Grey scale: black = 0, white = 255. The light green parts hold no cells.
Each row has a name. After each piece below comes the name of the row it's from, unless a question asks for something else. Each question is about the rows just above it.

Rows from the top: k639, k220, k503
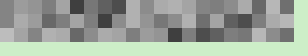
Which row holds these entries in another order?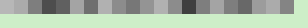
k220
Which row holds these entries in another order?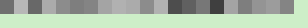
k639
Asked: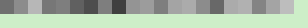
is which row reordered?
k503

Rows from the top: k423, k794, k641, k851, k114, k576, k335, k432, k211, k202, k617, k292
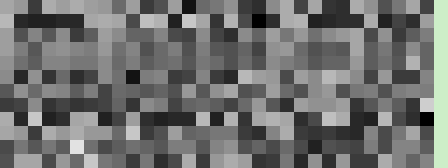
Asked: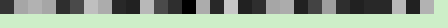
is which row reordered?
k211
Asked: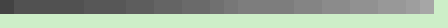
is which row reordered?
k851
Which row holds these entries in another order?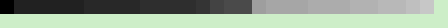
k211
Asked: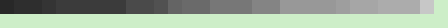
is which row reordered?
k202
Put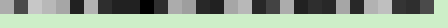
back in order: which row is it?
k211
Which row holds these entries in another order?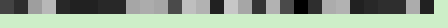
k794

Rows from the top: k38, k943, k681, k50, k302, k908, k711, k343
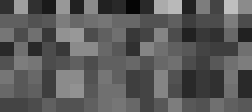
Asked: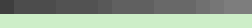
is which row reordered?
k943
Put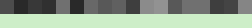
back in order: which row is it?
k711
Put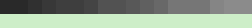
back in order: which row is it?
k908
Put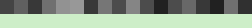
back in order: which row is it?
k681
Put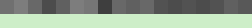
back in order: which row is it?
k943

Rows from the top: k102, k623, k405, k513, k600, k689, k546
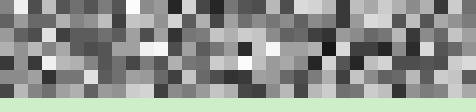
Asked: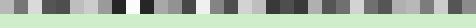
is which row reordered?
k600
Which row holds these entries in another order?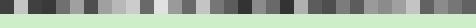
k405
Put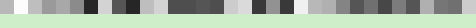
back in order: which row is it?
k600

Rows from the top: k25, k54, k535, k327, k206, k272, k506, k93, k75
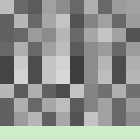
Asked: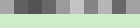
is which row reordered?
k54
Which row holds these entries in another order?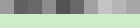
k535
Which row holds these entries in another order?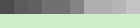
k506
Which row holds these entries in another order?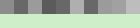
k327
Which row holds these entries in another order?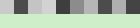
k206

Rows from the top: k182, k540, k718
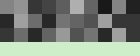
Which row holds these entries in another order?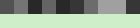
k540
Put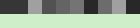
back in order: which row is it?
k540

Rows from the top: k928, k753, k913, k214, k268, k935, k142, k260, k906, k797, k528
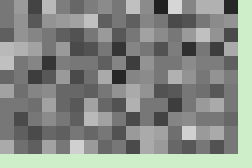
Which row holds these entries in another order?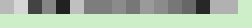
k928
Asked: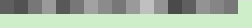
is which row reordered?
k913
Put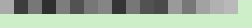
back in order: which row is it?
k214
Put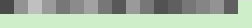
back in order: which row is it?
k913
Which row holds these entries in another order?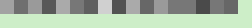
k528

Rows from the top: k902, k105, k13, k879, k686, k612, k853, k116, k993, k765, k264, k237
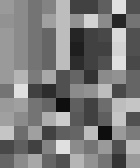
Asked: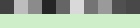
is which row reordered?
k13
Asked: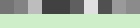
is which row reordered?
k902
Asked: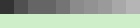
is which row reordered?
k237
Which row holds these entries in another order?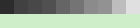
k853
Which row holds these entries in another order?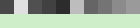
k686
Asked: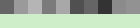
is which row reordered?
k612
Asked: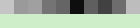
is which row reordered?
k116

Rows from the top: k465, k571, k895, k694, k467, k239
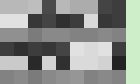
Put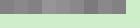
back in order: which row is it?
k239
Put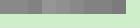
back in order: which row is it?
k239
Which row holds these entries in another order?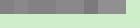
k895
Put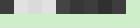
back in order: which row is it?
k694
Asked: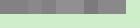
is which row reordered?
k895
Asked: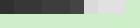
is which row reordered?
k571

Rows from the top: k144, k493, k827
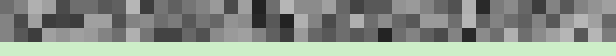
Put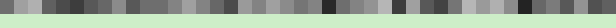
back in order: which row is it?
k144
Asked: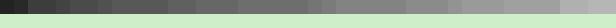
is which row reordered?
k493
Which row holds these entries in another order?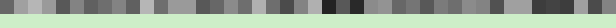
k493
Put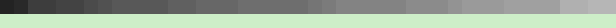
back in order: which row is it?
k827
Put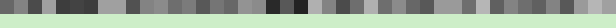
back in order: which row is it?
k493
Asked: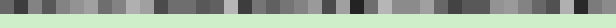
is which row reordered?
k144

